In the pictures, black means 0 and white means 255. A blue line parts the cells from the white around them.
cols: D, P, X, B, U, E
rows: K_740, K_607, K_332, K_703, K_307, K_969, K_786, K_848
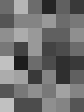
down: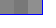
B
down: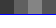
E
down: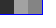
U
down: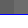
U

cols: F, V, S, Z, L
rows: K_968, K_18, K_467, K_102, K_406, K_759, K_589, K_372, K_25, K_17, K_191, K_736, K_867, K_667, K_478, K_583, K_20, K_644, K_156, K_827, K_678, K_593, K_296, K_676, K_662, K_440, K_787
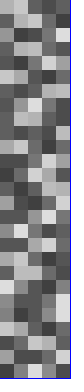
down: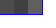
F
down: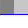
F
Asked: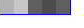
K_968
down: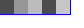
V

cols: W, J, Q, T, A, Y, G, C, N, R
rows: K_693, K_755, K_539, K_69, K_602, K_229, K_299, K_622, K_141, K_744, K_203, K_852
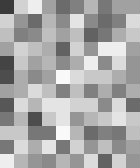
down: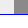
C
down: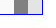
A
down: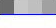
R
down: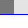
T
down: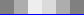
N

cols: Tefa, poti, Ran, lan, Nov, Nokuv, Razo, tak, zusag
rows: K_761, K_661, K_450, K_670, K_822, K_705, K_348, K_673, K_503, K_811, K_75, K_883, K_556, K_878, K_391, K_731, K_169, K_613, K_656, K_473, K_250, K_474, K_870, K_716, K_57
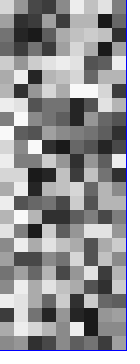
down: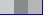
zusag
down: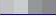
Nov
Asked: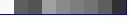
K_811
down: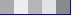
Tefa
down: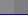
poti
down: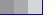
Nokuv

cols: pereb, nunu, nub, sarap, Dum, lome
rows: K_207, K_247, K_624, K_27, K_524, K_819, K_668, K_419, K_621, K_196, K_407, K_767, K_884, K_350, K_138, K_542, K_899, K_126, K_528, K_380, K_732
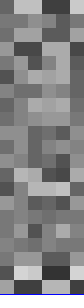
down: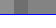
nunu
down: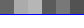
nub
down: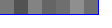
pereb

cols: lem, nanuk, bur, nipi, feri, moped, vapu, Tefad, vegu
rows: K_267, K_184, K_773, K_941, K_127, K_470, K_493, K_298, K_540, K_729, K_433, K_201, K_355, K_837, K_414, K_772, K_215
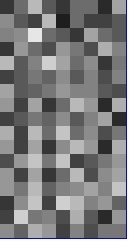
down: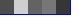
nipi
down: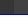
lem
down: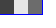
bur
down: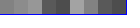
vapu
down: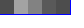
vapu
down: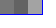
bur

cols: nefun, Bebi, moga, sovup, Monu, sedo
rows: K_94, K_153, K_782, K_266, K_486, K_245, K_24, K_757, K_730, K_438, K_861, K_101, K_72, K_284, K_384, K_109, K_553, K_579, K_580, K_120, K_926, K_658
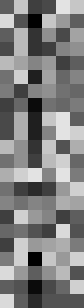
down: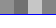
sovup
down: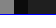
moga

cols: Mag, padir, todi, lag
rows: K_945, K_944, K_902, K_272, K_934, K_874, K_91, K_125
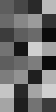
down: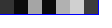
lag
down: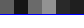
padir
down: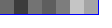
Mag
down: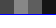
padir
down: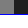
todi

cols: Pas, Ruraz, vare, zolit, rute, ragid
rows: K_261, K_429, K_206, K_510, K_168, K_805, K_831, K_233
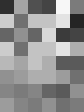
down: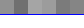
Ruraz
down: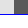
rute
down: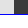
rute
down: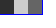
Pas

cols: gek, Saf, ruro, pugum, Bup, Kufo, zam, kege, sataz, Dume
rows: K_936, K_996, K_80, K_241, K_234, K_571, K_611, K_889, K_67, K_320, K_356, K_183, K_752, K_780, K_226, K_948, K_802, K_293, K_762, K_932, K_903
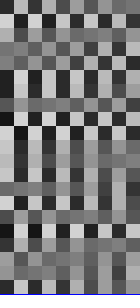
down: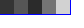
Kufo
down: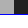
pugum
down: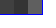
kege
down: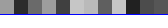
Kufo

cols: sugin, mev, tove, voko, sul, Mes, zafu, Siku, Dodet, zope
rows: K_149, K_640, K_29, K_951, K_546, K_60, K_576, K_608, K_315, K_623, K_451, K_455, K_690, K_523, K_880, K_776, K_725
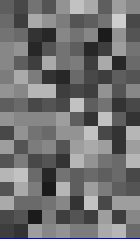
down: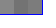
tove
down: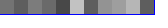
Mes
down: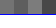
Siku
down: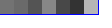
zope
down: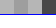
zope

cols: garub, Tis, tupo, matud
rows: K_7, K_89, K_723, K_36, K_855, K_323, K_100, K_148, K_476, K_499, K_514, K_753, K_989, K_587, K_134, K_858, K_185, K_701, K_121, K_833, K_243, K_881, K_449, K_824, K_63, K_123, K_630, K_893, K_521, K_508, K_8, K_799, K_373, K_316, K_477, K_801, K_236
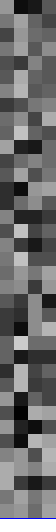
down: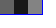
tupo
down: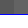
matud
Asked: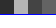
K_630
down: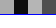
tupo
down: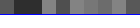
garub

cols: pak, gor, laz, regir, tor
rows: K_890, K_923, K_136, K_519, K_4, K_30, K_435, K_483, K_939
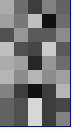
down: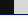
laz
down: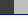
laz
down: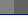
pak
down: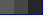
laz
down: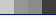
regir
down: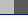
laz

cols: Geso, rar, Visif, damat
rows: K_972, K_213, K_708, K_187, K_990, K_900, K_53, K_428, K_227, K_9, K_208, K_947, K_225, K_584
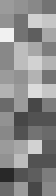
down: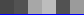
rar
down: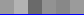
Geso
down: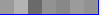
Geso
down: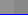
Geso
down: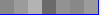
Geso
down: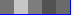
damat
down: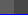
Visif

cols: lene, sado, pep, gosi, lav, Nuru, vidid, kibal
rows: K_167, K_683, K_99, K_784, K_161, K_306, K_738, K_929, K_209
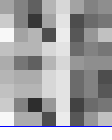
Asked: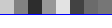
K_929
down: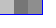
kibal
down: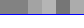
sado

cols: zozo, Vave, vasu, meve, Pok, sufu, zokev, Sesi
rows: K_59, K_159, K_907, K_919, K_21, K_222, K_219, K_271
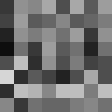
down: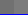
sufu
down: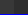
vasu
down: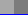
zokev
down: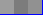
Sesi
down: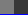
vasu
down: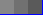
Pok

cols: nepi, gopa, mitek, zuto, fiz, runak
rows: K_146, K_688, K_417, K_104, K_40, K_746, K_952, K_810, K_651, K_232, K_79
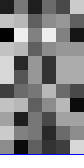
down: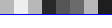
gopa
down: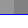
fiz
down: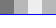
gopa
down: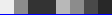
zuto
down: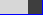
nepi
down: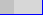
nepi
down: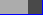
runak

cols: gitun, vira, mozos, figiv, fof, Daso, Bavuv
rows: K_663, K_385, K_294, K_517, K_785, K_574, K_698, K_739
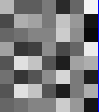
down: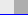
Bavuv
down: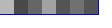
gitun
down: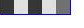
vira
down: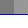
Daso
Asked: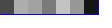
K_385

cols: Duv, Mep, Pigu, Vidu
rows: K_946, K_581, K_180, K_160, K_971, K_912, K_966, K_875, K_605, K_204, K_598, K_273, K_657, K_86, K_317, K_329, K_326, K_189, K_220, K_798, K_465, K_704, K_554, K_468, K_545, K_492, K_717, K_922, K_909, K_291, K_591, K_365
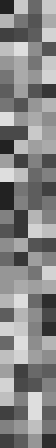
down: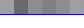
Pigu
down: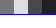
Duv
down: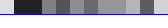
Duv
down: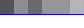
Duv
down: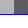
Duv

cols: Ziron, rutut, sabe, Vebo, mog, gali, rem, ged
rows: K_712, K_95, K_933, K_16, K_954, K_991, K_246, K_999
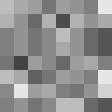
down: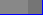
Vebo
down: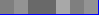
rem
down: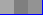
rem

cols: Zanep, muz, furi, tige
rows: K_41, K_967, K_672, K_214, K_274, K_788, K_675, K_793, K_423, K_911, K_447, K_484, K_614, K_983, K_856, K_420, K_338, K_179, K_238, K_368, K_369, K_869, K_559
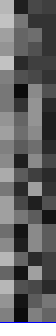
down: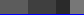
tige
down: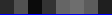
muz

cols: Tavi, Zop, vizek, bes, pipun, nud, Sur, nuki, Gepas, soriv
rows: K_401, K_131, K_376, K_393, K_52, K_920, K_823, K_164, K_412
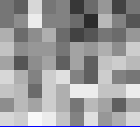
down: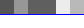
Sur
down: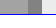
nud

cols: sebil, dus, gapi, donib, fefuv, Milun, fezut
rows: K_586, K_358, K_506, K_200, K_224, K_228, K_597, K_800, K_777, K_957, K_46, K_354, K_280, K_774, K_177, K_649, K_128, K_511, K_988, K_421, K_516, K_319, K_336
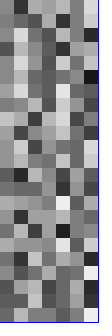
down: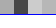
dus
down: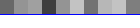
gapi

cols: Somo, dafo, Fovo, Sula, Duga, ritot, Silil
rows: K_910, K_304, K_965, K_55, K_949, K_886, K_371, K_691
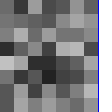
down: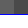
ritot
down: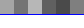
ritot
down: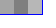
Silil
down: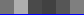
Duga
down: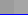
dafo
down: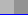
Silil

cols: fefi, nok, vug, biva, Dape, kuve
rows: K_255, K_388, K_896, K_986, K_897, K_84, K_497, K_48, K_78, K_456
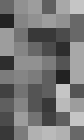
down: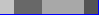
kuve
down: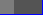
vug
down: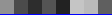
Dape

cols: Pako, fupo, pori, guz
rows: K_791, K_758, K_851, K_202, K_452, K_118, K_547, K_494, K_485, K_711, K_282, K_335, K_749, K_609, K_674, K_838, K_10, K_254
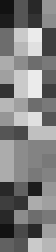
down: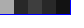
Pako
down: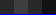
Pako

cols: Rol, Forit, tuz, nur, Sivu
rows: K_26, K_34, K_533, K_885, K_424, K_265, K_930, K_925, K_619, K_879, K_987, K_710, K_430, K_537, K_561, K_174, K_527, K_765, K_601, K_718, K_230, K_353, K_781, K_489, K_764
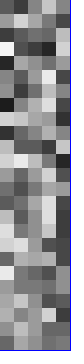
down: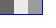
Rol
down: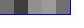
tuz

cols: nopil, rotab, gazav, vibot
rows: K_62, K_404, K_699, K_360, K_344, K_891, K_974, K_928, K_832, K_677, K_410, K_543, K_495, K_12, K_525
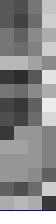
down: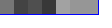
nopil
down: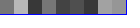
nopil

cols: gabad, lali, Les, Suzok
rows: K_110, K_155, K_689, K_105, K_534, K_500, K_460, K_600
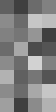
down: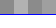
gabad
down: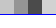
Les
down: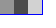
Les
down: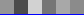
Les
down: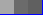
lali
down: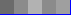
gabad
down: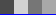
Les

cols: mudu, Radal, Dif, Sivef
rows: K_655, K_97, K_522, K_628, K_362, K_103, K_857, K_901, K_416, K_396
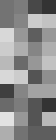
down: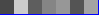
Dif
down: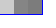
Radal
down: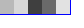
mudu
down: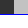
Sivef
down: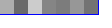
Radal

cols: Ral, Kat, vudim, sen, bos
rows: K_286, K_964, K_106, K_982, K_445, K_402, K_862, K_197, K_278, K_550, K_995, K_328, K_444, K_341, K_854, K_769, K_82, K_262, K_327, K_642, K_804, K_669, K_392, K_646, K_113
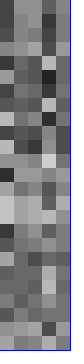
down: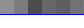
vudim
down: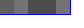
bos
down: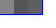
sen
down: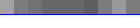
Kat
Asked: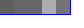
K_642
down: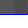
Kat
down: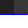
sen

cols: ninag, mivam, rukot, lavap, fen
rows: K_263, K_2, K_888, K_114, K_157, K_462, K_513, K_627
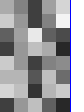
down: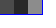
fen
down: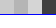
ninag
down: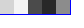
fen

